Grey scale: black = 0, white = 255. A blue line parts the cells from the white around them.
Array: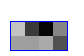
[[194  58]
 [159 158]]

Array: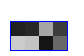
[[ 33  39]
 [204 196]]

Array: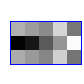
[[176 157]
 [  3  22]]

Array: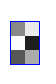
[[137 234]
 [251  30]]

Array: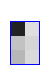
[[ 34 222]
 [194 213]]

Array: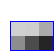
[[208 206]
 [141  76]]

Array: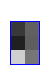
[[56 97]
 [32 94]]

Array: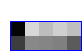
[[  5 216]
 [ 61 136]]
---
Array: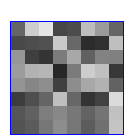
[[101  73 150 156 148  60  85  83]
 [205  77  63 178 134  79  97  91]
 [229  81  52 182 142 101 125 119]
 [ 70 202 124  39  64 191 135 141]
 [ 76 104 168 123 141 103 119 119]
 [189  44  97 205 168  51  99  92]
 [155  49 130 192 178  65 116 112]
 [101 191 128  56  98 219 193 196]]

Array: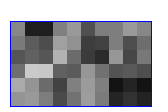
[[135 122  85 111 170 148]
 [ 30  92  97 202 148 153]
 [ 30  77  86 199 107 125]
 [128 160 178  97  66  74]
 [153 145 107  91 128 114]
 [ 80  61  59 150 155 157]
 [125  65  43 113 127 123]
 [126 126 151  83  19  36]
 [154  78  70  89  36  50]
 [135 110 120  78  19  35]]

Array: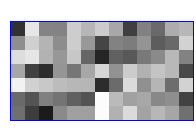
[[ 49 142 221 167 242 106 111]
 [230 208 230  65 209  84  61]
 [132 180 178  45 200 128  27]
 [131 141 151 149 188 116 138]
 [205 205 199 118 183  96 160]
 [182 152 102 167 182  83 159]
 [204  69  38 214  44 252 252]
 [168 130  97 146 107 186 177]
 [ 63 124  88 204 219 161 219]
 [129 148 121 177 144 167 163]
 [106  93 138 196 181 136 183]
 [173 105 184 184 109 142 166]
 [183 210 130  73 210  66 112]]

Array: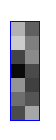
[[178 204  68  10 148 110  75]
 [ 96 127 139  74  64  85 166]]

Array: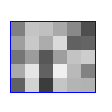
[[128 159 118 170  97]
 [196 200 156 229 210]
 [192 172  87  97  60]
 [169 218 158 240 197]
 [137  97 195 185 180]
 [ 78 100 205 130 178]]

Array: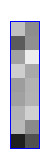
[[193  91 161 206 157 161 179 184  31]
 [141 144 237 169 178 179 208 138  81]]

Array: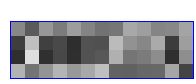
[[136  62  47 178]
 [ 91 191 222 116]
 [151  64  48 148]
 [124  73  72 180]
 [157  46  47 152]
 [132  82  82 168]
 [114  80  88 191]
 [118 187 176  98]
 [168 146 117  97]
 [158 135 123 103]
 [133 170 141 104]
 [136  60  47 166]
 [164 158 142  68]]

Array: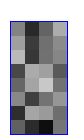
[[131 159 185  72 102 136  46  97]
 [ 41  59  55 171 164  63 165  43]
 [100 112 113 160 200 115 154  14]
 [172 139 134  89 114 150 110 117]]
